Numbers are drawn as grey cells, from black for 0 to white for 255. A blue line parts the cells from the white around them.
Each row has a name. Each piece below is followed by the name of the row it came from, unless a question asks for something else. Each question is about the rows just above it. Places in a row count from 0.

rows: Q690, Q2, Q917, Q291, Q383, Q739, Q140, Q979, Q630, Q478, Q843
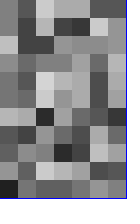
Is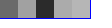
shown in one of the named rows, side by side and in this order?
no
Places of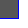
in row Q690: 1 5 6
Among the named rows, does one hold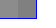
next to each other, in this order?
yes
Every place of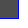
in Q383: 5

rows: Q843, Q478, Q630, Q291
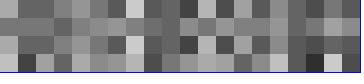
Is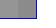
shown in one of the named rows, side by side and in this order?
no
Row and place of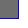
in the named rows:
Q478, 8

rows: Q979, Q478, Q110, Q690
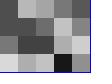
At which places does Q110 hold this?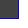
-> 1 2
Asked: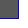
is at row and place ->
Q979, 4
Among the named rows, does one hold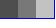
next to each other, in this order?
no
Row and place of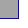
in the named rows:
Q979, 2

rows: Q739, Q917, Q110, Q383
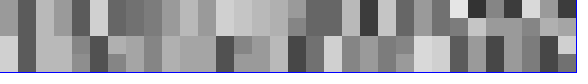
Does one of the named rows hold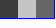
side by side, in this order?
yes
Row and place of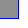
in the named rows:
Q383, 4
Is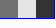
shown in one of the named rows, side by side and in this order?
yes
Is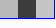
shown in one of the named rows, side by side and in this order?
yes

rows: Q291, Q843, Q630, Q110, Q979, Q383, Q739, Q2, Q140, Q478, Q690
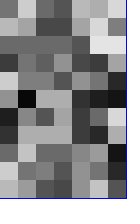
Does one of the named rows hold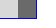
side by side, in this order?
no
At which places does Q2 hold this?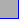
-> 1 2 3 6
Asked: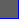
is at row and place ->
Q110, 2
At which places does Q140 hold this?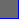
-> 0 2 3
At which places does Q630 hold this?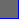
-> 0 1 2 3

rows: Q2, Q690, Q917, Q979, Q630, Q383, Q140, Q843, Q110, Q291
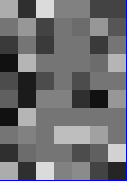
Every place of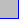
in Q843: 3 4
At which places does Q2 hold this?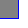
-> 3 4
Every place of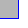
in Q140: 1
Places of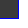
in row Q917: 0 2 5
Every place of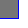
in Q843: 0 2 6
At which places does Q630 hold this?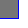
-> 3 5 6

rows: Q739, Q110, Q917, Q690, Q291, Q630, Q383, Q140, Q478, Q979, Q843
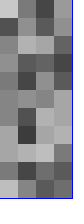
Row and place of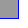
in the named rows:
Q739, 3
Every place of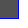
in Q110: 0

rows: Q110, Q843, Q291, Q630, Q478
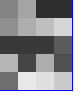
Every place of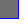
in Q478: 0
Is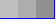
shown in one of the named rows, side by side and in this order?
no
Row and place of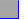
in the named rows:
Q110, 1
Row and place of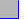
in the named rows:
Q630, 0
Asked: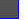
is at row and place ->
Q630, 3
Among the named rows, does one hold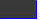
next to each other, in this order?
yes
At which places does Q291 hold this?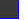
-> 0 1 2

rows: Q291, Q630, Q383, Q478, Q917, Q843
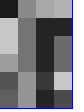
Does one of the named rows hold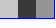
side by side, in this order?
no
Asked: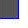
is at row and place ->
Q917, 0
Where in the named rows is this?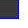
Q917, 2

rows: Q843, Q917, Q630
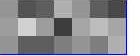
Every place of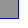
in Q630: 0 4
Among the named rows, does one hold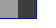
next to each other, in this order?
yes
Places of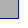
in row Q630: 6
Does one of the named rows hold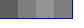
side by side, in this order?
yes
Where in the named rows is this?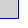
Q917, 1
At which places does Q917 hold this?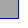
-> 4 6

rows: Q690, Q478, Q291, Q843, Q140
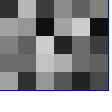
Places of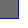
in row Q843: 0 1 4
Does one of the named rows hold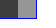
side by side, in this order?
no
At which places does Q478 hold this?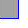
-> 0 3
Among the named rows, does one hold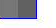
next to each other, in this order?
no

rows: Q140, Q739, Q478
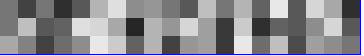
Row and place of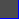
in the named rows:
Q478, 16
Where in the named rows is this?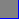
Q478, 1
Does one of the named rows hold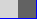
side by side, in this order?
no

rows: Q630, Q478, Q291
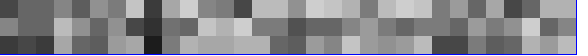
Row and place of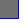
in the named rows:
Q478, 9
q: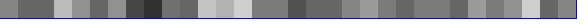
Q478
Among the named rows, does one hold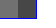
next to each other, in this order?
no
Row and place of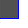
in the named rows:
Q478, 16

